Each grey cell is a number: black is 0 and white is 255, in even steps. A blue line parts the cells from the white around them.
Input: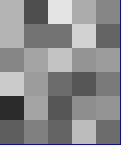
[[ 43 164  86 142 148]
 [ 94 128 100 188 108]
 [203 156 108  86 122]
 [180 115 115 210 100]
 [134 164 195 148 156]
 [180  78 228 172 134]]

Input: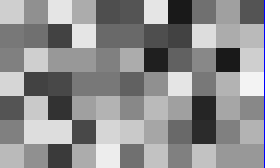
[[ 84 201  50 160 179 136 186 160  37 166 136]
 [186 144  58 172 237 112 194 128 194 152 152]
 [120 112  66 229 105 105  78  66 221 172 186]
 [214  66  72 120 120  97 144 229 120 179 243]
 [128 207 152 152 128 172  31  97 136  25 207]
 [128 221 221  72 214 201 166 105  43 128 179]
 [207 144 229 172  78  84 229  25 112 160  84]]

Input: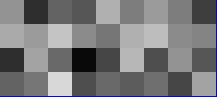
[[147  46  99  86 176 125 155 125  62]
 [ 46 163 105   9  70 183  78 147  86]
 [170 155 196 139 118 176 189 139 132]
 [ 99 118 216  78 105  92 111  70 163]]

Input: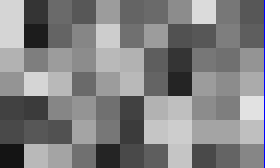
[[ 73  87  81 164 119  59 197 205 164 164 191]
 [213  28 100 134 205 112 156  81  87 126  94]
 [213  52 106  87 156 100 106 140 219 119  87]
 [ 65  59 134 148 112  65 178 191 140 126 226]
 [178 126 156 140 185 178  94  52 119 112 148]
 [ 20 185 164 112  36  73  94 197  73 100 134]
 [148 213 185 106 156 185 100  36 156 140 171]]

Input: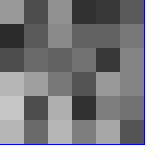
[[ 77 106  98 114  56 132]
 [182 159 120  84 153 132]
 [ 43  90 138  98  98 120]
 [153  77 145  49  56  90]
 [198  77 175  49 126 114]
 [182 106 182 126 167  84]]

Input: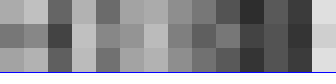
[[119 135  67 192 135 148 186 127  95 119  67  83  51 207]
 [163 178  95 186 113 163 178 141 113  89  51  83  59 222]
 [171 192 101 178 107 163 171 141 119  83  45  89  59 222]]
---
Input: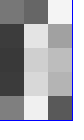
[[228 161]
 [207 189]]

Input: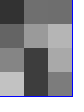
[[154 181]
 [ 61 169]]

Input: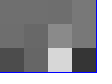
[[104 138]
 [102 215]]

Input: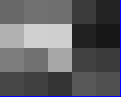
[[208 207]
 [113 167]]

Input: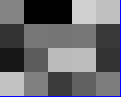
[[119 117]
 [ 92 187]]

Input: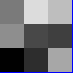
[[ 72  63]
 [ 45 167]]

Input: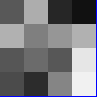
[[127 150]
 [107  87]]
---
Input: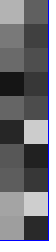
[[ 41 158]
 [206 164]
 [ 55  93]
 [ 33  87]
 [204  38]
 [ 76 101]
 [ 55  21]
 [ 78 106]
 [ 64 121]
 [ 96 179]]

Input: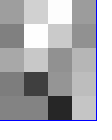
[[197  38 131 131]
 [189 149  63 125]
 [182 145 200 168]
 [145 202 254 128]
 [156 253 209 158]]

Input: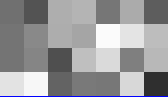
[[ 47 216 119 121  99 247 227]
 [184 127 218 191  79 133 116]
 [189 228 251 165 173 137 116]
 [ 93 171 118 180 174  83 112]]

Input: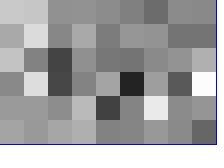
[[102 138 152 133 130 175 166 153 164]
 [149 139 234 132  65 186 141 154 154]
 [252  89 158  35 164 131  71 221 137]
 [176 147 138 116 119 144  68 130 195]
 [116 116 147 150 124 169 135 219 169]
 [137 139 108 128 140 146 145 198 201]]

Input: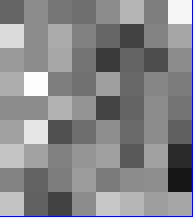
[[166 158 182 199 140  66  97 195]
 [ 22 142 140 123 156 125  99 131]
 [ 42 161  89 160 149 129 162 196]
 [ 96 140 106 142 110  80 230 161]
 [116 140 100  68 148 178 140 140]
 [124 134 104 159 113 126 253 173]
 [140  77 100  58 116 167 140 154]
 [166 131  66 102 129 171 140 219]
 [246 126 181 140 111 118 140 101]]

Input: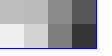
[[ 54 126 211 239]
 [ 88 139 187 189]]
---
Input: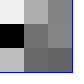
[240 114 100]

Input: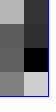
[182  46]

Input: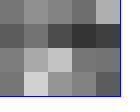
[119 115 194 130]

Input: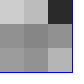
[205 134 181]

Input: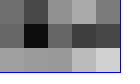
[111  13 153]

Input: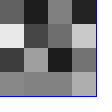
[ 97  70  28 174]

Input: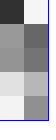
[ 49 103]

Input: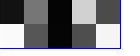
[18 86]

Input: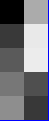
[  0 233]
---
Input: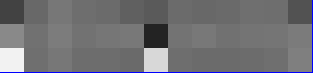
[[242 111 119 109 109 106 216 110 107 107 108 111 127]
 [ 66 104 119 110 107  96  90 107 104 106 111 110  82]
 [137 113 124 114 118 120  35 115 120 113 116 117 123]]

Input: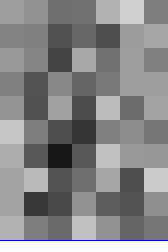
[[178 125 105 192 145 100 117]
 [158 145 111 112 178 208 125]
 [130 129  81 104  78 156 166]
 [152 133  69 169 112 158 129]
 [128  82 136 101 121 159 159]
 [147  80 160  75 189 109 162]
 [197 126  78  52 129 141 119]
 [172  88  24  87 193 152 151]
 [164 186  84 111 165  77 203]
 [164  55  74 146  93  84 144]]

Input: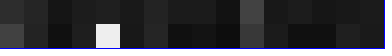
[[ 65  35  16  30 238  24  37  16  19  13  56  27  16  16  31  26]
 [ 45  37  21  28  31  25  35  27  27  18  66  24  28  22  24  27]]

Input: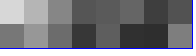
[[119 151 108  55  94  48  46 126]
 [215 181 134  85  90 101  62  82]]

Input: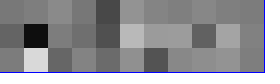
[[124 217 102 131 107 144  83 136 142 147 126]
 [120 126 138 119  72 147 132 127 135 127 124]
 [100  14 125 111  80 185 155 156  97 164 129]]

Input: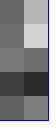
[[ 97 125]
 [104 182]
 [109 211]
 [122 111]
 [ 65  43]]
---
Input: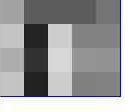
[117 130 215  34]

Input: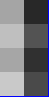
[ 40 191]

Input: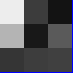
[19 24 53]

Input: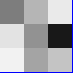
[234 146 242]

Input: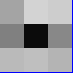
[205  11 186]

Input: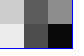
[141  78]

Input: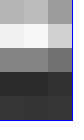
[156 246 133]
